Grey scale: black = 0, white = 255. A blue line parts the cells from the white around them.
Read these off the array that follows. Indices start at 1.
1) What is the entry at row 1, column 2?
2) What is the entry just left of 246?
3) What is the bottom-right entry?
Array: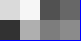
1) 246
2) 218
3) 139

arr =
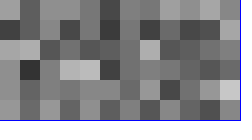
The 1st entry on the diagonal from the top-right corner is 135
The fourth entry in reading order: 143
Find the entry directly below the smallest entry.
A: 100
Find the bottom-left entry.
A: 151
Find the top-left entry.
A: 159
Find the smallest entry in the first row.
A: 72
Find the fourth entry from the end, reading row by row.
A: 135
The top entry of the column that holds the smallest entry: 94
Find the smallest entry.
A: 51
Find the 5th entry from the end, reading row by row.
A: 86
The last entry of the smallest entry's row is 106
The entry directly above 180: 113
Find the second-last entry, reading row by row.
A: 80
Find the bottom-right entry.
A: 135
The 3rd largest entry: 180
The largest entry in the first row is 166
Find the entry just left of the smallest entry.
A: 143
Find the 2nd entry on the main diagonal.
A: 94
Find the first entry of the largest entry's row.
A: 143

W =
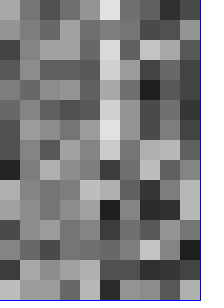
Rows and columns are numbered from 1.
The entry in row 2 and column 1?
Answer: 148
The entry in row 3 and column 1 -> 67
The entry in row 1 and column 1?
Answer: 168
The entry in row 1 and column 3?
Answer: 80
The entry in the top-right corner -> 74
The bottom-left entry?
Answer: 189
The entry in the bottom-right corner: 175
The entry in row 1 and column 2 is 117

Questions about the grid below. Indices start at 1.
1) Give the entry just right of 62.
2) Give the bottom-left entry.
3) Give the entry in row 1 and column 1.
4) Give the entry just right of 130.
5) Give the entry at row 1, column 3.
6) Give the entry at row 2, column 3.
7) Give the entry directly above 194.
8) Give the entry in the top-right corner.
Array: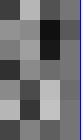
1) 182
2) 69
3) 62
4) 95
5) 82
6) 16
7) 188
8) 117

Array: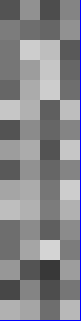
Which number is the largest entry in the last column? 205
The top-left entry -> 83
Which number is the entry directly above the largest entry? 95
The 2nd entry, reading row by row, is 145
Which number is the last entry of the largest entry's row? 124
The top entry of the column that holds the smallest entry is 77
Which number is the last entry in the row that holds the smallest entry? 157
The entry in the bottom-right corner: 184
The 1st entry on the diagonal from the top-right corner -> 132
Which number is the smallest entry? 56
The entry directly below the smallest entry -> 77
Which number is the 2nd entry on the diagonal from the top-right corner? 102
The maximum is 212
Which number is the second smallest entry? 71
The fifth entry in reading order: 124
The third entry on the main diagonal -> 190

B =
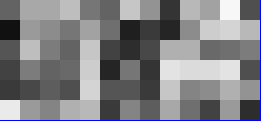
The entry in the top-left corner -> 99
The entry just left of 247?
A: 162
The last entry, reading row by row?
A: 45
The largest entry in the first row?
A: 247
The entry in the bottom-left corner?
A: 234
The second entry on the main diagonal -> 154
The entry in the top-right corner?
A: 79
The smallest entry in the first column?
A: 17
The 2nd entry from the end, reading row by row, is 154
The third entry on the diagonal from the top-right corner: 105
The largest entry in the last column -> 184
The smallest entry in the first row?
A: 52
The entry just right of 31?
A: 58
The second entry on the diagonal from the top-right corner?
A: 212
